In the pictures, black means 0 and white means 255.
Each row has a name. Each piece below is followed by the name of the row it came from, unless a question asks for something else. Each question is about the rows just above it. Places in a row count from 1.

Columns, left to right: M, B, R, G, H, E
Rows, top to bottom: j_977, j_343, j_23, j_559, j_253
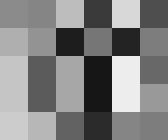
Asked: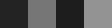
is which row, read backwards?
j_343
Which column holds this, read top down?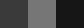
G
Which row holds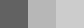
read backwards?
j_253

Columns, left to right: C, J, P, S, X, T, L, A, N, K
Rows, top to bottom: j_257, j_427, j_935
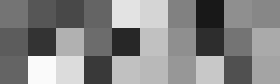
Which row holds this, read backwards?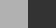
j_427
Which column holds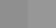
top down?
L
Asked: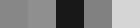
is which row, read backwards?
j_257
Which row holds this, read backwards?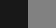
j_257

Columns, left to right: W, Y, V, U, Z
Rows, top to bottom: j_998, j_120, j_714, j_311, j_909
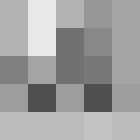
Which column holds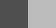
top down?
Y
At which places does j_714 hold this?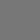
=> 4
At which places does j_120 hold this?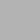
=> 1
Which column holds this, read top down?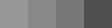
U
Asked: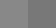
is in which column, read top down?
U
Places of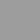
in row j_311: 1 3 5
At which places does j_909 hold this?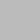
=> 1 2 3 5

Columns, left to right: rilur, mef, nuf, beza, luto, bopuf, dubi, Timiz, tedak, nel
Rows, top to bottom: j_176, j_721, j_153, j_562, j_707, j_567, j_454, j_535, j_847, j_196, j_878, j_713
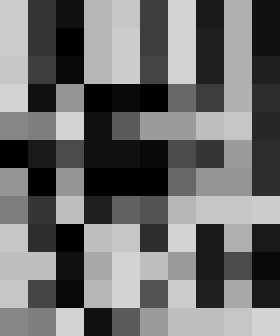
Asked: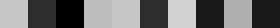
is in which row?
j_847
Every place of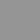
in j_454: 1 3 8 9

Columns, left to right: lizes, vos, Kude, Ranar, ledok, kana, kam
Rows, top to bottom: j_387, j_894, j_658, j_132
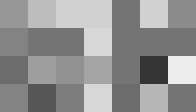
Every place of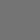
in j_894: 2 3 5 6 7
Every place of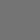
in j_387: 5
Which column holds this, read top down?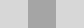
Ranar
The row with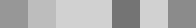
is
j_387
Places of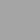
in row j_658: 4
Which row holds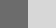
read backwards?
j_132

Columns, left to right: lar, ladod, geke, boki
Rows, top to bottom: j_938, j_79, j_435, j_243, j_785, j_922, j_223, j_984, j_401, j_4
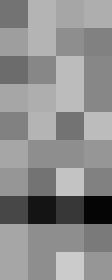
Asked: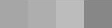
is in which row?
j_243
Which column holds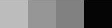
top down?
boki
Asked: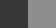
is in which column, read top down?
geke

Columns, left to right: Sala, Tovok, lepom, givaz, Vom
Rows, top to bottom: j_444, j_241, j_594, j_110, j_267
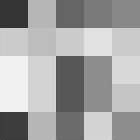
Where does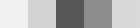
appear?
j_594
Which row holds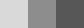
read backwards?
j_594
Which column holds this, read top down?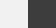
Sala
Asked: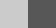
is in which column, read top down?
lepom
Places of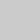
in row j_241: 1 3 5

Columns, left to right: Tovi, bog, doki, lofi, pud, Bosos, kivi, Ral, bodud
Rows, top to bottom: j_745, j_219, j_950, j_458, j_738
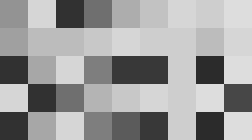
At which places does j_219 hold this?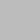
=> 2 3 8
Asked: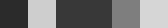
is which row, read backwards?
j_950
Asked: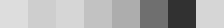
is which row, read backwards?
j_745
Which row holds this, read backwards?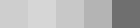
j_458
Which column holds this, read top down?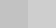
Bosos

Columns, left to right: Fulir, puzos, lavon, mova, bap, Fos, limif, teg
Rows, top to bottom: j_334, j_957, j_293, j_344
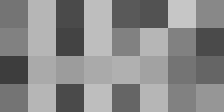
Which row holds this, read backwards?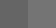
j_293
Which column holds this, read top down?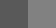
bap
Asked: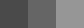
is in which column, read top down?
teg
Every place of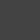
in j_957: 3
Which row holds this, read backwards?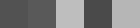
j_334

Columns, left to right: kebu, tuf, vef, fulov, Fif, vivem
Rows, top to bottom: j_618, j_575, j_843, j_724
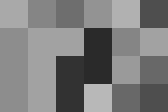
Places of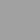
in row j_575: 2 3 6
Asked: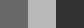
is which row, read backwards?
j_724
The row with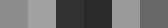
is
j_843
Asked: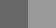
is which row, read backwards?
j_843

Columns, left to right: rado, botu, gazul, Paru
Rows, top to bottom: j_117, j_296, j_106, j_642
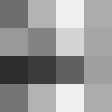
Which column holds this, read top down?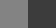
botu
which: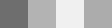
j_117
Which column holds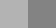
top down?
botu
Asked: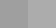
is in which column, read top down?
Paru
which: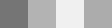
j_642

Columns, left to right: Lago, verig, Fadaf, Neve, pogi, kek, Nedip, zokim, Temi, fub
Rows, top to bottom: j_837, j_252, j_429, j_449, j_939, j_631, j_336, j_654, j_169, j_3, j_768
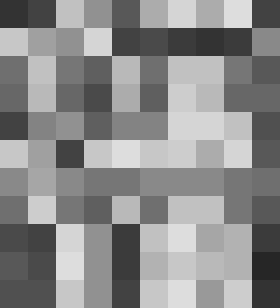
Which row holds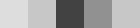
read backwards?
j_768
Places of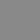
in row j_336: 1 3 6 7 8
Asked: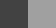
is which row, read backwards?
j_631
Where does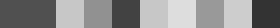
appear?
j_768

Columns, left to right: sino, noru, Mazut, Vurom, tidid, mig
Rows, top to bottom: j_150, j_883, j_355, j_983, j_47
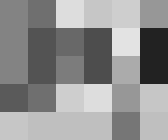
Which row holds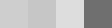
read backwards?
j_150
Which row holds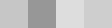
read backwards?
j_983
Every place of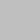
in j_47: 2 3 4 6
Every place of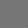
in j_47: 5
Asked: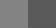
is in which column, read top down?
sino
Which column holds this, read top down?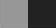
mig

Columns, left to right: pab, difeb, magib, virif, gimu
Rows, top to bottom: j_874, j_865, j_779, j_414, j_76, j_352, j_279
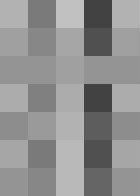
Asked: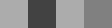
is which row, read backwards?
j_414
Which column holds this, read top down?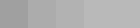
magib
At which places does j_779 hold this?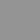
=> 1 2 4 5
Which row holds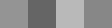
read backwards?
j_279
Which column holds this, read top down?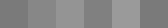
difeb
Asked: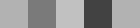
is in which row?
j_874

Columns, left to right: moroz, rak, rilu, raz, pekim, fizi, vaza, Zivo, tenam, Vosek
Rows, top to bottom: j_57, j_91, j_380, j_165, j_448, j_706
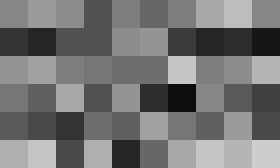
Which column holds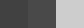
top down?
Vosek
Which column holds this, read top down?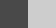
Vosek
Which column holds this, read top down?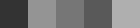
moroz

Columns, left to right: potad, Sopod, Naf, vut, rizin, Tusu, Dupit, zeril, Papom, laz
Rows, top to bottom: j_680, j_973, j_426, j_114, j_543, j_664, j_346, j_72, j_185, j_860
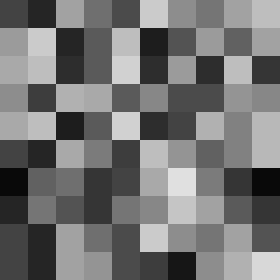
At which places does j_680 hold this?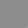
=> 7
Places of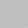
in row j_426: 2 9

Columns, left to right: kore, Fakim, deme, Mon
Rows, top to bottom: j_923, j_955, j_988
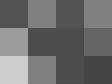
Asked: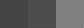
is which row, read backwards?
j_988
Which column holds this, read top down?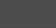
deme
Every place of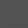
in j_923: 1 3
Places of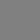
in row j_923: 2 4
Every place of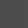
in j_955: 2 3

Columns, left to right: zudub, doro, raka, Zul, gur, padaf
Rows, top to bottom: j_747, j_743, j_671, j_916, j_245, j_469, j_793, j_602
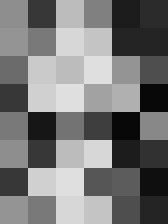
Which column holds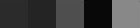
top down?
padaf
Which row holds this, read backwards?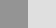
j_671
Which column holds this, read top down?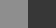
zudub
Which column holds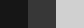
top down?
doro
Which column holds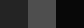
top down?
padaf
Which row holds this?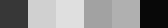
j_916

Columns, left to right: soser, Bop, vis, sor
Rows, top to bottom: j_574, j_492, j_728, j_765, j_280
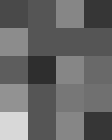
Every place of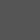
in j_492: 2 3 4
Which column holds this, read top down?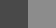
soser
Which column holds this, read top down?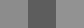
soser
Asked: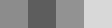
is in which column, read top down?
soser

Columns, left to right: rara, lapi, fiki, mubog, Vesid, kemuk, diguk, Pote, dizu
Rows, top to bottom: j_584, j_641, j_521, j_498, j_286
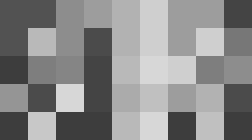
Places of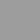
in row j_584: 4 7 8
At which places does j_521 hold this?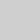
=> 7
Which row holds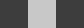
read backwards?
j_286
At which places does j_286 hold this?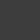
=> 1 3 4 7 9
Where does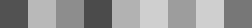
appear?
j_641
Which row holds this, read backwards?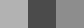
j_641
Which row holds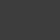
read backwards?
j_286

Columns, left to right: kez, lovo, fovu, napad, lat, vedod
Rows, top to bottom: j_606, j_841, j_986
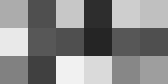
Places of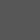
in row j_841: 2 5
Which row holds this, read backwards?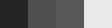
j_841

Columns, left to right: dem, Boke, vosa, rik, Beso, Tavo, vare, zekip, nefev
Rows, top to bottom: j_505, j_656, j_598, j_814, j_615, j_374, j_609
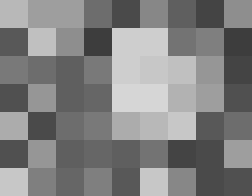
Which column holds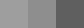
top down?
vosa
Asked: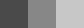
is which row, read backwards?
j_609
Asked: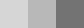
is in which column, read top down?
Tavo

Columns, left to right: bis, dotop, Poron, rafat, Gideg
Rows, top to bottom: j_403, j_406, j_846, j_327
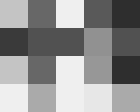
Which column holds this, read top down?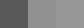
rafat
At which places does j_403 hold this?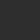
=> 5
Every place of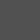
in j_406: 2 3 5
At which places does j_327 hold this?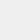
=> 1 3
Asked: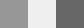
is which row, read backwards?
j_846
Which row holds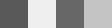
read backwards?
j_403

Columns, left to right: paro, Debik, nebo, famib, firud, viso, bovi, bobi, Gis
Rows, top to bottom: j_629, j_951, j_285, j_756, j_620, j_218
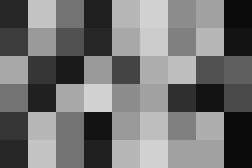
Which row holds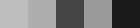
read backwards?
j_285
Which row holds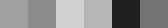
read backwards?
j_629
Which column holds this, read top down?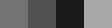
nebo
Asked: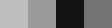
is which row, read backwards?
j_620

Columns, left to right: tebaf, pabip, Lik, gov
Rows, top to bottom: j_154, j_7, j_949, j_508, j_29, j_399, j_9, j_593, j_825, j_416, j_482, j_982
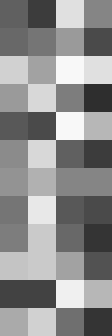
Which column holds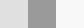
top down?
Lik
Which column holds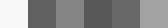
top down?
Lik
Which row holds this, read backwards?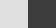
j_154
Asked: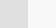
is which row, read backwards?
j_949
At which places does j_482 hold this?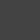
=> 1 2
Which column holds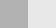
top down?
pabip
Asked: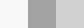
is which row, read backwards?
j_949

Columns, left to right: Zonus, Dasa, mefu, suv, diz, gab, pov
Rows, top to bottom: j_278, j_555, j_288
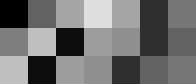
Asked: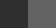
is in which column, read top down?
gab
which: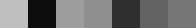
j_288
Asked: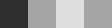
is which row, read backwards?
j_278
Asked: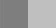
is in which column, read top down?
Zonus
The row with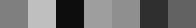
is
j_555

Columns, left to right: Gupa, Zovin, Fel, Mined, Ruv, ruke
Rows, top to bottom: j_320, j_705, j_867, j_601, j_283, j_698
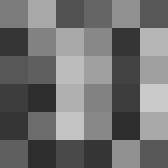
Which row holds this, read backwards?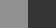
j_698
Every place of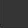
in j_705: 1 5
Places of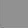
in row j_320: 5
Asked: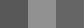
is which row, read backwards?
j_320

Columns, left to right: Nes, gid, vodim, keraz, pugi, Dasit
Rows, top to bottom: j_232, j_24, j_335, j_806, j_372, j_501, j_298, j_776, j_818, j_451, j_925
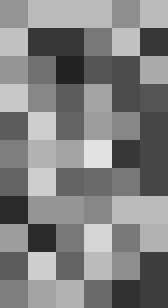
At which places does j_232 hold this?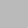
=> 2 3 4 6
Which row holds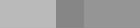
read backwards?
j_776
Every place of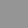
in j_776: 2 3
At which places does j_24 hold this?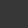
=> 2 3 6
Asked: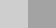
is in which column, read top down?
gid
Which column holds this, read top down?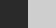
gid
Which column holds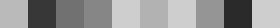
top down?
gid

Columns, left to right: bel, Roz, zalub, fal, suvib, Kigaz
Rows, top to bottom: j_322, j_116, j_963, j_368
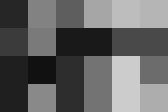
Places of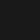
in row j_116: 3 4
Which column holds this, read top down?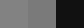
Roz

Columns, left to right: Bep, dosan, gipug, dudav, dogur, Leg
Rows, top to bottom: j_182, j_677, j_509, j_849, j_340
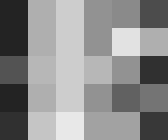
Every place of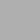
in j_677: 2 6
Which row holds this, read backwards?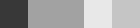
j_340
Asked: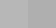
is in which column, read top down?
dosan

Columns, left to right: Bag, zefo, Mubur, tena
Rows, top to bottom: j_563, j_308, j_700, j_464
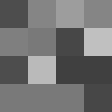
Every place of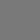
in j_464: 1 2 3
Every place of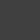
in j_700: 3 4
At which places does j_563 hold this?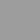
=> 3
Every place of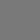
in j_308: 2

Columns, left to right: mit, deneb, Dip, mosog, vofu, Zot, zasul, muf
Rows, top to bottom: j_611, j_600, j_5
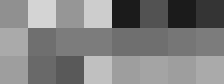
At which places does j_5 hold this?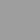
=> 1 5 7
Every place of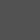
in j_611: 6
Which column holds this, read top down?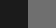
vofu
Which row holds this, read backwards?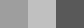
j_5
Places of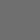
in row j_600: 2 5 6

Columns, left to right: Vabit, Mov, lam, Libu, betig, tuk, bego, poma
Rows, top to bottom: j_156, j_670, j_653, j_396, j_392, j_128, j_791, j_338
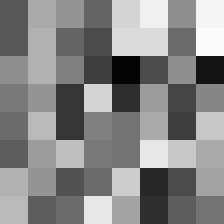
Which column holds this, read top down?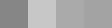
poma
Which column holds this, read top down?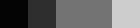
betig
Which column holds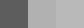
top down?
Vabit

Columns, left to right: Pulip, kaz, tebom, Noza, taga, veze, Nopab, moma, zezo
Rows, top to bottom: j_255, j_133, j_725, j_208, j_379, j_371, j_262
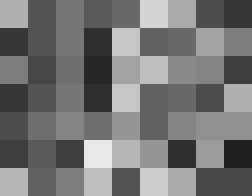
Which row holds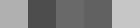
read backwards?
j_208
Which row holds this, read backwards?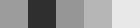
j_371
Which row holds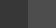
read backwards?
j_255

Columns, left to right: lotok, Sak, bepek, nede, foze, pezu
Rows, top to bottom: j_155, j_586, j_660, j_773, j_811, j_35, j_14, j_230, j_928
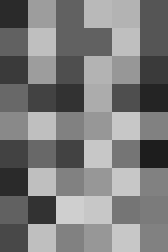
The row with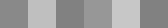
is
j_811
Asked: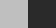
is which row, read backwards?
j_14
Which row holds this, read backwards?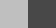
j_928
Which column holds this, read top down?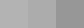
nede
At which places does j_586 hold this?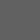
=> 1 3 4

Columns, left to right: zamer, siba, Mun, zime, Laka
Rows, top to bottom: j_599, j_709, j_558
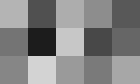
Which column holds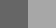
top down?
Laka
